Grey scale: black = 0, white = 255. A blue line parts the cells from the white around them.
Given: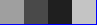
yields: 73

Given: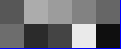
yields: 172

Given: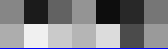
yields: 27

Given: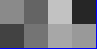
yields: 100

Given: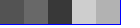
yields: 104

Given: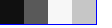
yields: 89
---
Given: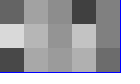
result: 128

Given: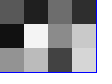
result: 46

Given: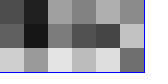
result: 138

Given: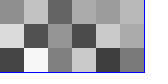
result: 186

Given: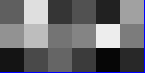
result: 161

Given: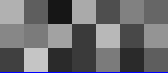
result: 102

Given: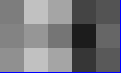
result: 83

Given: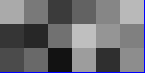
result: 185

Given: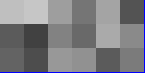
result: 83
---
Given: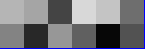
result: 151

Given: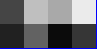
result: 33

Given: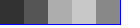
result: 85

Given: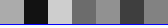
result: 108

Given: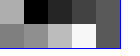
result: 143

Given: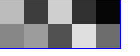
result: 156

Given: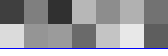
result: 106

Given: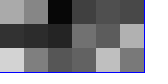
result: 86
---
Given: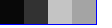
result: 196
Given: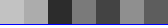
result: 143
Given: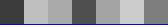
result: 205
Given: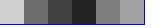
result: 126
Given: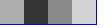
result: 138
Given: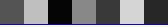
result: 213
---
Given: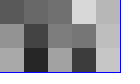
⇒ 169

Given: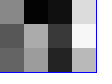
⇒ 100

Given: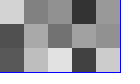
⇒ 88

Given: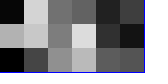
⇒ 0

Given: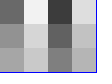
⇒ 166

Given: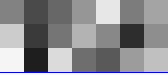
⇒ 245

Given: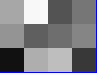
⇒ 17

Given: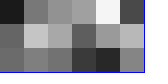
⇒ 107

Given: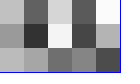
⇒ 187
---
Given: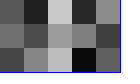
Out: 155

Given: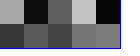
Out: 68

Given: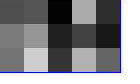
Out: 31

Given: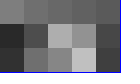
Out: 174

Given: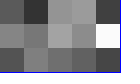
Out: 163

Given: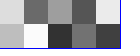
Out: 50

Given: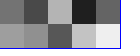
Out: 87
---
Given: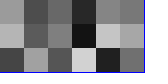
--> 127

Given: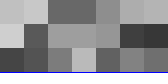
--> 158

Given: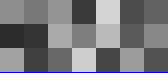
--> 170

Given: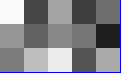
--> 136

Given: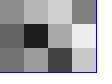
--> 169

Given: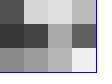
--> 172

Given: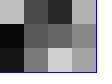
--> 102

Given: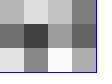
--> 158

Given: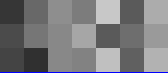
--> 136

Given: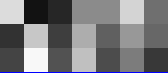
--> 62
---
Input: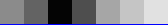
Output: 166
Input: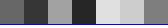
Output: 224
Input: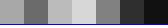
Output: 129
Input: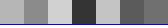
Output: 196
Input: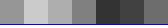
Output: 51
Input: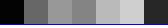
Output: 186
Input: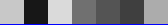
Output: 84
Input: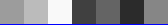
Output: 100
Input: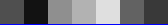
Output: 223
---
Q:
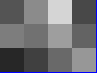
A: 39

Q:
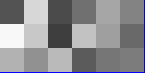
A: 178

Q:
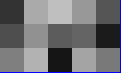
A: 127

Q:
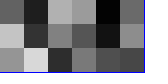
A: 149

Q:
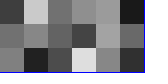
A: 128

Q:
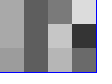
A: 156

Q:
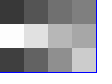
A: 63
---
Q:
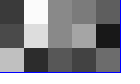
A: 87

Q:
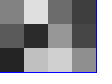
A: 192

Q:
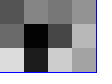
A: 28

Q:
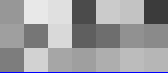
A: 174

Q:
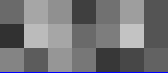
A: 55

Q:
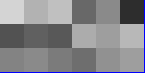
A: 110

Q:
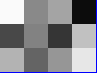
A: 100

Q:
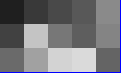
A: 211

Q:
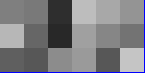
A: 154
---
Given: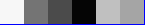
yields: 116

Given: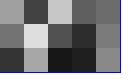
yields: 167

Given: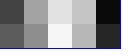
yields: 142

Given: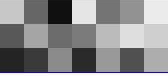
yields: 58

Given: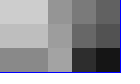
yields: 137

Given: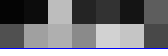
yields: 160

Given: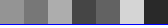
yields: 119

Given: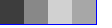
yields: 136

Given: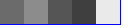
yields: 140
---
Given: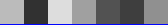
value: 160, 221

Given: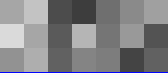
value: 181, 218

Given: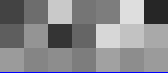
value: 101, 222

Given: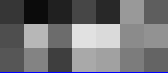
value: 225, 225

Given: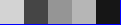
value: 149, 211

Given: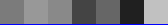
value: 68, 193

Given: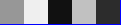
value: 17, 239

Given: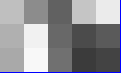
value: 104, 248

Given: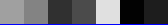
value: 75, 224
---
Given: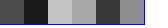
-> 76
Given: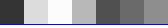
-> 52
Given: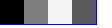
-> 0
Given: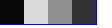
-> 9
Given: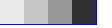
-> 234
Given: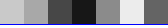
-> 201
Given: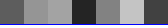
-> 93
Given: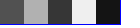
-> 81
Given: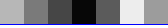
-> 183
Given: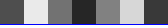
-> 78
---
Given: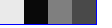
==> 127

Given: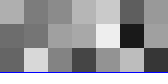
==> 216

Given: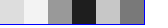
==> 221

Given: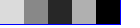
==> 176

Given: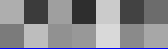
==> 203

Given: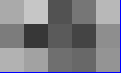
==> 184
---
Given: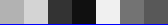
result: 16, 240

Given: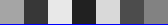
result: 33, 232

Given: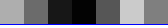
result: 3, 203

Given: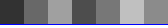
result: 77, 192

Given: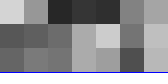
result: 171, 212

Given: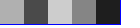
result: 205, 205

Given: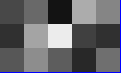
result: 236, 236

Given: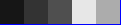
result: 79, 231

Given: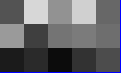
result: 116, 215
